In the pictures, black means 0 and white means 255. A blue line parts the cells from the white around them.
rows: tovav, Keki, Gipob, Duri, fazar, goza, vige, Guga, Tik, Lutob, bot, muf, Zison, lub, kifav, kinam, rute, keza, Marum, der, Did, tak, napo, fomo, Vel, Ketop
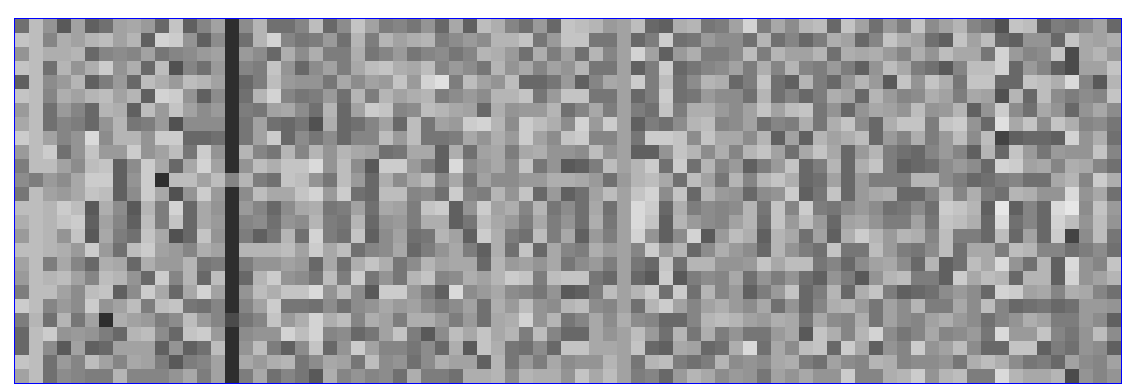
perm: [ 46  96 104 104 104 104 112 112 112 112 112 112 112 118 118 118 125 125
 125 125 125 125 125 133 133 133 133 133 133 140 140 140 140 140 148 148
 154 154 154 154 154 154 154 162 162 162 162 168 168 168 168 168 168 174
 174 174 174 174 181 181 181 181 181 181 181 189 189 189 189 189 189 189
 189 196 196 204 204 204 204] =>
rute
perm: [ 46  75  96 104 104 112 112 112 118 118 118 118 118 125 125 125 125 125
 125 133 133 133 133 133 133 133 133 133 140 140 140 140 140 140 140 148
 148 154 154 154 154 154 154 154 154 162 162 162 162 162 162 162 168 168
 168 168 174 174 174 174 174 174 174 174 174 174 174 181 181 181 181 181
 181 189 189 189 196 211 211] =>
Gipob
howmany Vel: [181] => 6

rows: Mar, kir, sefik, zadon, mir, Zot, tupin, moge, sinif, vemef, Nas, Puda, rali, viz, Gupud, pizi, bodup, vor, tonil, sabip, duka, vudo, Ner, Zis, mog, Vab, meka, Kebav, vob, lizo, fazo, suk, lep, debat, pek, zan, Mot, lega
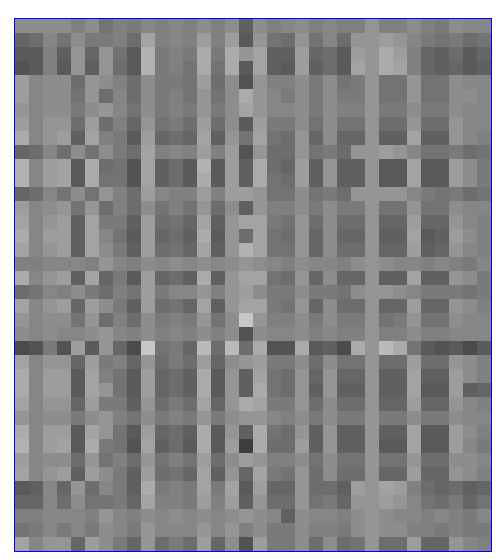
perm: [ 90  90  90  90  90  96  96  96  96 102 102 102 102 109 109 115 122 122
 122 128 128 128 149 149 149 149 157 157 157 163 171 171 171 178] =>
sefik
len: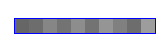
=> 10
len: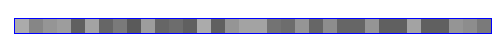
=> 34
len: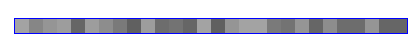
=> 28

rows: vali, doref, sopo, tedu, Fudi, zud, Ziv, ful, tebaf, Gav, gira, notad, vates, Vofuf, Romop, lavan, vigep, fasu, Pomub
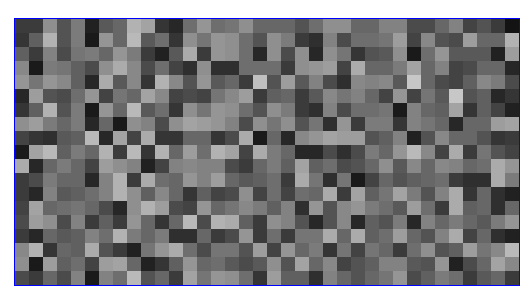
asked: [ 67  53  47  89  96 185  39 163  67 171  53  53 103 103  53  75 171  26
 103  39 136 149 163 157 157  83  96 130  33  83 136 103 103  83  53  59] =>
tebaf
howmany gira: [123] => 2
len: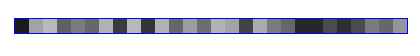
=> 28
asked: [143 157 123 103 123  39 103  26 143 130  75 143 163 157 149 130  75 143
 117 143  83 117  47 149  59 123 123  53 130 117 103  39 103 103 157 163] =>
ful
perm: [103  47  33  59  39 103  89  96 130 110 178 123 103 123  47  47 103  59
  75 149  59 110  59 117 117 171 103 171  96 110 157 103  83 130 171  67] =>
lavan

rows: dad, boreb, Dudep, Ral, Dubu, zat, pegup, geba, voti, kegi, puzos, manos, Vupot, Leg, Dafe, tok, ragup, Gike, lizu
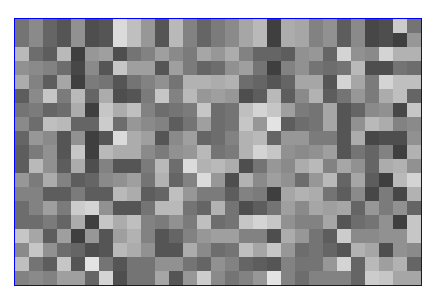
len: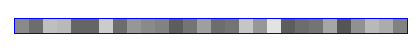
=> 28
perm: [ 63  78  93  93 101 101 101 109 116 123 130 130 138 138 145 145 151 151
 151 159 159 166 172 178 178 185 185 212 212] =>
Dudep
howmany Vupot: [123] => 5

